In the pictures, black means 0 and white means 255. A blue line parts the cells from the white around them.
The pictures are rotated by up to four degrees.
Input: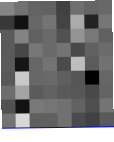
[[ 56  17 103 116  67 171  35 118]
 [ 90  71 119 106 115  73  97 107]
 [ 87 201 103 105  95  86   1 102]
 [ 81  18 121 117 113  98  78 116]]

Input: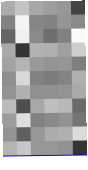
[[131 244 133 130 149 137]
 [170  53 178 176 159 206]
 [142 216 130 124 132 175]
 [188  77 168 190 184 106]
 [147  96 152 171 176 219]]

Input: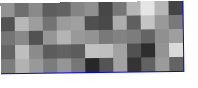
[[ 83 183 157 115 155 160  80  73 173  95 196 153 121]
 [101 190 139  92  98  92 193 191 162  81  46 148 218]]

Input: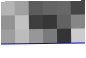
[[147 194  62  55  97 134]]

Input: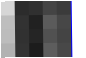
[[190  50  33  91  71]
 [178  51  28  93  72]]

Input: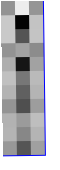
[[201   3 195]
 [147 162 140]
 [192 119 186]
 [148  79 157]
 [180 135 180]]

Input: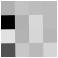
[[  3 176 216 187]
 [ 81 199 186 212]]
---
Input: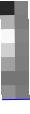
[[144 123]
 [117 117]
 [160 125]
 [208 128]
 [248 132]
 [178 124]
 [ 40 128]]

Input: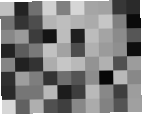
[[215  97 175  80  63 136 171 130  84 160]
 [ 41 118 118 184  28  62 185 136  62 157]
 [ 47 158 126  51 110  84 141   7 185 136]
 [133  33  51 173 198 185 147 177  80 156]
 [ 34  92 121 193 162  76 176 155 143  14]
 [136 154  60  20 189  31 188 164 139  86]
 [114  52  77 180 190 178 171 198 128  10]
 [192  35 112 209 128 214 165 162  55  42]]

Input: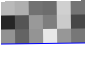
[[146 100 148 232 151 119]
 [ 38  85 153 126 203  71]
 [185 175 114 109 208 116]]

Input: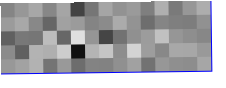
[[152 162 178 116 153 109 131 130 144 161 114 151 143 141 166]
 [139  96 179 175 205  17 180 197 141 211 157 136 168 167 153]
 [ 96 120 118 189 103 224 149  69 114 144 156 193 150 142 135]
 [155 168 136 102 161 155 132 139 171 147 110 133 127 125 145]
 [133 151 167 135 165  67 118 165 146 154 127 175 122 151 173]]

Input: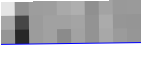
[[149  39 156 161 139 162 147 168 155 150]
 [167  70 155 161 161 164 147 171 150 149]
 [229 144 157 158 169 175 144 163 153 154]]

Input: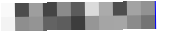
[[243 142 148  99  93  61 150 165 166 139 116]
 [249  76 158  68 139  91 219 171  77 163 146]]

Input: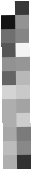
[[174  49]
 [188 136]
 [167 123]
 [174 205]
 [174 163]
 [212 201]
 [100 184]
 [146 150]
 [ 86 244]
 [111 133]
 [ 20 147]
 [255  56]]
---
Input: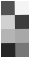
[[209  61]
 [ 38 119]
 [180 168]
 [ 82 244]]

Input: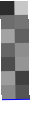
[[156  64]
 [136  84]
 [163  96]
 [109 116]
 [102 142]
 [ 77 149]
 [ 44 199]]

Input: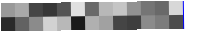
[[ 42  98 139 210 184  26 176 161  69  62 139 124  77]
 [153 169  69  55  84 224 105 184 197 145 117 105 216]]

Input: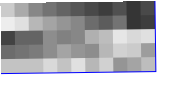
[[ 67 100 100 141 129 135 176 189 230 217 224]
 [108 115 123 141 164 149 141 183 209 203 157]
 [203 170 135 115 100  86  73  61  80  53  73]
 [195 195 195 217 195 224 183 209 149 164 189]
 [237 224 183 164 149 135 108  92 115  53  61]]

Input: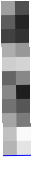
[[136  30]
 [ 93  37]
 [ 65  51]
 [159  79]
 [114  86]
 [165 122]
 [101 136]
 [173 152]
 [206 212]
 [180 228]
 [193 250]]

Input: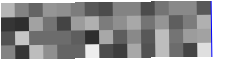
[[ 53  46 162 116  68 156 176 124 143 168 116 149  94 124 176]
 [131  53 189 143 100 100 237  76  61 168  82 189 108  68 223]
 [182 131 100 149 143 124  88  76 131 131  76 116 137 137  88]
 [ 82 197 108 108 108  94  46 168  94 137  88 189 116 156 162]]
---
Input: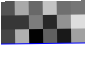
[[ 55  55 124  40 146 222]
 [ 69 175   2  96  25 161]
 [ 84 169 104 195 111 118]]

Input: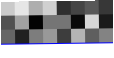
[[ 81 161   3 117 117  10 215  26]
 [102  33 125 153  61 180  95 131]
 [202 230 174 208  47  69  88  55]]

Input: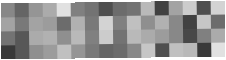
[[ 57  87 143 156 192 149 121 101 108 136 198  79 192 185  57 225]
 [115  87 171 177 143 185 128 204 115 185 171 156 136  72 128 171]
 [136 101 149 171 225 128 115  79 108 115 185  65 163 204  79 211]
 [163 121 163 156 108 177 121 211 128 192 143 177 136  65 198 108]]

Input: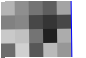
[[108 208  87 186 151]
 [129 135  71  53  71]
 [180 143 116  94 164]
 [201 193 116  32 172]]

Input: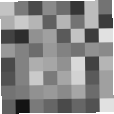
[[ 66  45 145 160  90 195  60 225]
 [ 74 130 174 166 145 217  66 181]
 [ 82 130 202 122 166 210  90 160]
 [ 96  19 122 102  74 102  82 225]
 [115 122 145 153 138 166 108 160]
 [153 130 108 153 130 115 145 138]
 [174 202 181  96 181 115 188  60]
 [195 122  74 138 108  53 188 115]]

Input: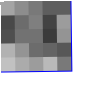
[[ 73 108 127  67 156]
 [ 79 114 114  59 148]
 [164 141 121  94  94]
 [178 148 108 100  87]
 [193 171 156 185 121]]

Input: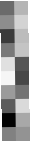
[[  3 168]
 [ 59 188]
 [ 92 218]
 [107 181]
 [121 196]
 [129 147]
 [141 211]
 [155 115]
 [224  85]
 [246  71]]
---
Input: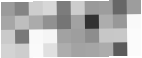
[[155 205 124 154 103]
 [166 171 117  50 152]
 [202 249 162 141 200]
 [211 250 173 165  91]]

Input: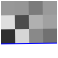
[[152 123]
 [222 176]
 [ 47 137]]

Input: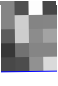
[[133 253]
 [133 132]
 [ 92 140]
 [ 55 133]
 [ 72 145]]

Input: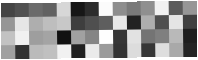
[[ 69 107 215  44 142 143  91]
 [150 174 200  79 233 174 229]
 [194 158  17 133  54 116 185]
 [160 187 241 234  51  54 169]]

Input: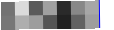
[[115  90  42 167]
 [119 157  33 158]]

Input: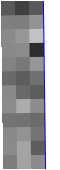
[[ 89  89]
 [127 147]
 [138 194]
 [137  45]
 [130 150]
 [106 112]
 [137  93]
 [140 141]
 [116 107]
 [137 116]
 [138  93]
 [125 139]]

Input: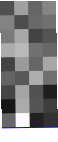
[[ 81 101]
 [131 105]
 [123  67]
 [172 113]
 [ 67 103]
 [100 174]
 [ 69  81]
 [ 22  85]
 [104  33]]

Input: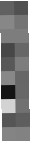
[[ 97]
 [135]
 [125]
 [ 71]
 [ 88]
 [136]
 [ 20]
 [211]
 [ 85]
 [132]]

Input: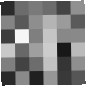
[[ 43 122  68]
 [132 142 155]
 [ 61 127 136]
 [200 159  24]
 [127 109  53]
 [ 41  32  57]]
